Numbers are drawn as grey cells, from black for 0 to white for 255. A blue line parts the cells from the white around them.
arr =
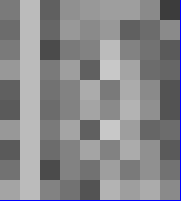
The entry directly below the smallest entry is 138
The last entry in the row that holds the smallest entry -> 60
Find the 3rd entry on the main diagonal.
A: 75
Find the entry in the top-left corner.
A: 122
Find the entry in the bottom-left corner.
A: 164
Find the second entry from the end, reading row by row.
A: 171
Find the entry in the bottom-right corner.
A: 138
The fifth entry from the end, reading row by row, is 83
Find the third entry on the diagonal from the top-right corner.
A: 130
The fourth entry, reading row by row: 144
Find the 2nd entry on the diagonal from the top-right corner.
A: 108
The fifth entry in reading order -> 152
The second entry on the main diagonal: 187
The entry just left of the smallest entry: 138

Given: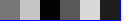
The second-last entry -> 217
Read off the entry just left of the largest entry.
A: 87

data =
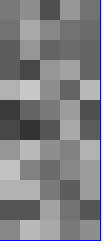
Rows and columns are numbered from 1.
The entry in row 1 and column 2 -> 142
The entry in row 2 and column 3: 135
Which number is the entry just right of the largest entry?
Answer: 142
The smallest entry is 51
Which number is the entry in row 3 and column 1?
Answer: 93
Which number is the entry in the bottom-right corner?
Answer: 142
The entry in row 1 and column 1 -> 121
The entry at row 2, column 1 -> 114
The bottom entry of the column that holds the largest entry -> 185
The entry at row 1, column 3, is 79
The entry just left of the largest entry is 177
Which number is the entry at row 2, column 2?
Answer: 169
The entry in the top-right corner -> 114
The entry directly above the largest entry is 71
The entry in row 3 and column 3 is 100
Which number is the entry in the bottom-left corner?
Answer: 135

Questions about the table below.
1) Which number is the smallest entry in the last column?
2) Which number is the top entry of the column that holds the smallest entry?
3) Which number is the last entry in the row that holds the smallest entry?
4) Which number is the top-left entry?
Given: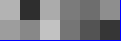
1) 54
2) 46
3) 142
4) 179

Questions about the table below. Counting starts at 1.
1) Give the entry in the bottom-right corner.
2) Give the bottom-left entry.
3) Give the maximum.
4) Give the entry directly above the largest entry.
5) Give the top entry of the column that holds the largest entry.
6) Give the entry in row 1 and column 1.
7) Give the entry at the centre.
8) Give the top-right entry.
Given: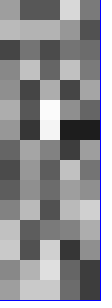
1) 61
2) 158
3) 251
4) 173
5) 87
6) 158
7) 130
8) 122

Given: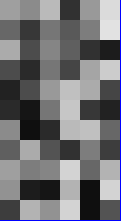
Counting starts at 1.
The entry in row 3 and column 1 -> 171
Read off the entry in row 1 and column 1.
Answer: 159
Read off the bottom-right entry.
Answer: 83
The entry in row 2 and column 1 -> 103
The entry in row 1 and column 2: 139
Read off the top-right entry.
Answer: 219
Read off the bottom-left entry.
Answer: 61
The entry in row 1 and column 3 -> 186
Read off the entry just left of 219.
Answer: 153
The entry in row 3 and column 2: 76

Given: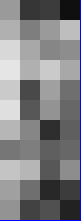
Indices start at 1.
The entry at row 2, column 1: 176
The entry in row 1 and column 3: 60
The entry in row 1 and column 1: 154
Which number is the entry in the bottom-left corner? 147
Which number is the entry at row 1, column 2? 54
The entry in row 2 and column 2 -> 126
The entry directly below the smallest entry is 190
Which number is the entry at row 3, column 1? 216
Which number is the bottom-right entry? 34
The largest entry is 229

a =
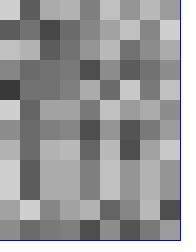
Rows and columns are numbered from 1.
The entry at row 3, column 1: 192
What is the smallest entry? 57
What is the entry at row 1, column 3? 170
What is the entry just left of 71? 114
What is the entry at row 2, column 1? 92
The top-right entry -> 155
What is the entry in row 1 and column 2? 92
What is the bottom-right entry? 155
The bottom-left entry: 141
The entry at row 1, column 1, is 207
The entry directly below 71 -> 92
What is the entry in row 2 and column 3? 71
